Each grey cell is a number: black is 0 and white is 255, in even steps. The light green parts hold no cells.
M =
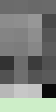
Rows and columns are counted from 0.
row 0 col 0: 107
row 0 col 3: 106
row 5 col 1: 111
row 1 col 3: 72
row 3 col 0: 126
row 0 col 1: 108
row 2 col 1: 130
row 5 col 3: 90

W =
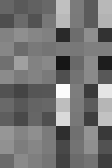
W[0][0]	102
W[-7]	[139, 123, 131, 122, 79, 115, 138, 88]
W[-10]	[130, 143, 134, 129, 41, 109, 142, 50]
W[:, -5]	[104, 120, 129, 116, 137, 122, 86, 103, 79, 123, 123, 117]
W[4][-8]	112
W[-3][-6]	143
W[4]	[112, 160, 130, 137, 22, 105, 139, 29]
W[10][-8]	145
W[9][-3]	112
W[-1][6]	115
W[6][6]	58
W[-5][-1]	182
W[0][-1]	184
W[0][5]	123
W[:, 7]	[184, 179, 50, 127, 29, 88, 229, 182, 194, 57, 82, 62]
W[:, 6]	[91, 91, 142, 127, 139, 138, 58, 92, 62, 148, 143, 115]
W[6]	[82, 68, 85, 86, 251, 125, 58, 229]
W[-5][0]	105
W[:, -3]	[123, 122, 109, 120, 105, 115, 125, 123, 120, 112, 115, 107]
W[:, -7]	[89, 107, 143, 107, 160, 123, 68, 88, 73, 132, 125, 138]
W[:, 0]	[102, 78, 130, 135, 112, 139, 82, 105, 94, 150, 145, 107]
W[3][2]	121

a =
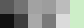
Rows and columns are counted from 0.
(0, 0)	89
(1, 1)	61
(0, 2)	162

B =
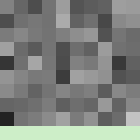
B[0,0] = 130
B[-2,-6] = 95
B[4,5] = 129
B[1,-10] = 78
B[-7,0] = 123
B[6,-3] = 92
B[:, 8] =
[158, 137, 117, 113, 57, 82, 136, 99, 108]
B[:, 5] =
[84, 98, 142, 110, 129, 161, 120, 110, 123]
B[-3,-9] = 122
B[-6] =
[160, 107, 90, 116, 78, 110, 97, 156, 113, 109]
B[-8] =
[78, 112, 119, 114, 171, 98, 112, 72, 137, 144]
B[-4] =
[148, 133, 121, 123, 60, 161, 153, 145, 82, 90]
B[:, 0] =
[130, 78, 123, 160, 53, 148, 138, 101, 35]
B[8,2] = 124
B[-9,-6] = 157
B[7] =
[101, 104, 111, 124, 95, 110, 102, 153, 99, 136]
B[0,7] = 97
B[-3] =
[138, 122, 99, 116, 133, 120, 127, 92, 136, 124]
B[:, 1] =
[102, 112, 135, 107, 112, 133, 122, 104, 115]
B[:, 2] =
[77, 119, 121, 90, 166, 121, 99, 111, 124]
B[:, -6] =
[157, 171, 127, 78, 76, 60, 133, 95, 161]
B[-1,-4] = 145

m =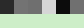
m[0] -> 42
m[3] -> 214
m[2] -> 111

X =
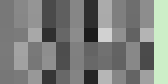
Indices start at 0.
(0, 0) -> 120
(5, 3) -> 54
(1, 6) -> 46
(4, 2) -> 119
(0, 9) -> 110
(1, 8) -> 127
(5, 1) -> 122
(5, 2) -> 152
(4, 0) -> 121
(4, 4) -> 78
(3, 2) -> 121
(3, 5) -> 128
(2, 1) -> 123
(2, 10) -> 180
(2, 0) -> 121
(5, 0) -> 119
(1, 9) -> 109
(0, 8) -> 127
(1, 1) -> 135
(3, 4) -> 77
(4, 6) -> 104
